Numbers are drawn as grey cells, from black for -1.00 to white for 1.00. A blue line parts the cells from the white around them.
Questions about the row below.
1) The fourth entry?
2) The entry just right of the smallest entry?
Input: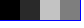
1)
-0.01
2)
-0.68

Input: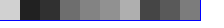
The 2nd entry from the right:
-0.30
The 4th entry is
-0.14
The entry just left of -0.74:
0.64

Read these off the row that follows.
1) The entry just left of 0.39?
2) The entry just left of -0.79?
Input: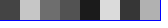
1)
-0.58
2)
-0.36

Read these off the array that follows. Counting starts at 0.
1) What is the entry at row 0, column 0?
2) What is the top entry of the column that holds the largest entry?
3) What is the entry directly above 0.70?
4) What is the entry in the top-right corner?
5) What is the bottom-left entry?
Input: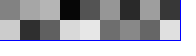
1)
0.02
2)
-0.35
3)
-0.95
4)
-0.57
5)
0.60
